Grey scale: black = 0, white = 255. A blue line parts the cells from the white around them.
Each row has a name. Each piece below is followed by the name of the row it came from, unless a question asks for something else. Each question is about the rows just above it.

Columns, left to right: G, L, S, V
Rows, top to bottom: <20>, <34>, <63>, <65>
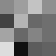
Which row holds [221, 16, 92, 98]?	<65>
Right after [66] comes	[180]
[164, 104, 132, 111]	<63>
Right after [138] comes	[158]
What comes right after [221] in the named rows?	[16]

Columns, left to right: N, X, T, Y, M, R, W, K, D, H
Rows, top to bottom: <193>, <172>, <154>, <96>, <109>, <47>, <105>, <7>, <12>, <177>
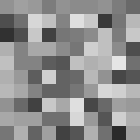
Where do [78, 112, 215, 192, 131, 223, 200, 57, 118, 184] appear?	<172>
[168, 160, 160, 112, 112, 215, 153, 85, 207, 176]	<12>
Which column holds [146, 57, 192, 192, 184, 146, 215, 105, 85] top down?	K
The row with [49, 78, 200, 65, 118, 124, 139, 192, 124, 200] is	<154>

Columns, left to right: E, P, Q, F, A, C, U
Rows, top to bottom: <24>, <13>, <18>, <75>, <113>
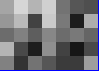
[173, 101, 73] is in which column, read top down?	U
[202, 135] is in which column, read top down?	F

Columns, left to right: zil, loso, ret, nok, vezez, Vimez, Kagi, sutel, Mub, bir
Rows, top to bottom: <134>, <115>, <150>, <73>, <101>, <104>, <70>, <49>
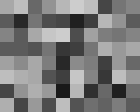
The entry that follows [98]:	[125]
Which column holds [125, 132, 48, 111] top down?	Kagi
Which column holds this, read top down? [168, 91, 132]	zil

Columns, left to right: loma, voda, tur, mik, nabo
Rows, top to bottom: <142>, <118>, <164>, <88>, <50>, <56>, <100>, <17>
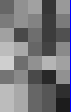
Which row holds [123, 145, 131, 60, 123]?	<118>
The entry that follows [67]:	[138]
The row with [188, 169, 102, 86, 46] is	<100>
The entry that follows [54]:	[153]

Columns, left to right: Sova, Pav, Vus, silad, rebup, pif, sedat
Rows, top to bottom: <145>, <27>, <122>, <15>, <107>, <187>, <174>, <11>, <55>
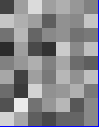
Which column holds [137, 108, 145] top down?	pif
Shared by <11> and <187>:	[183]
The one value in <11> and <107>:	[151]

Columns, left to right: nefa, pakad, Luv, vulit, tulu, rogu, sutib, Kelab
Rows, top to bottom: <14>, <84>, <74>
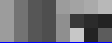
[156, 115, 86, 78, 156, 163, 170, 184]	<14>
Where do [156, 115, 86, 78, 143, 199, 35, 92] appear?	<74>

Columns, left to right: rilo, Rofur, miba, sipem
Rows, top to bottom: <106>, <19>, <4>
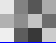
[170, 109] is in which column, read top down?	sipem
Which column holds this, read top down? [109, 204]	sipem

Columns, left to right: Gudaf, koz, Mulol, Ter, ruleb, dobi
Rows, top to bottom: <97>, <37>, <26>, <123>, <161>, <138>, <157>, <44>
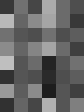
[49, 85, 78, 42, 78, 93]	<138>
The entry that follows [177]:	[85]
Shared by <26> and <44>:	[85]
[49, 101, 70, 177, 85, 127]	<44>

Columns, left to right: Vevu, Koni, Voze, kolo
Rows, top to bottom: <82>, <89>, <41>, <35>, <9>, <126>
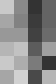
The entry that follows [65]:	[107]
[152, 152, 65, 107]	<41>
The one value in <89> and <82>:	[100]
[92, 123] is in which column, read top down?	Voze
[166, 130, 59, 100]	<89>
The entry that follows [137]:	[51]
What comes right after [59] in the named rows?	[100]

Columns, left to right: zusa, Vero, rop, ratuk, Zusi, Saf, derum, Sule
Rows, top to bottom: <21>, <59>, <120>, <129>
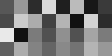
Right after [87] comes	[152]
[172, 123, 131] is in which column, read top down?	rop
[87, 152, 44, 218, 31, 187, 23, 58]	<21>
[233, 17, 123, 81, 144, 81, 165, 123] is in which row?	<120>
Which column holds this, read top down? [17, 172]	Vero

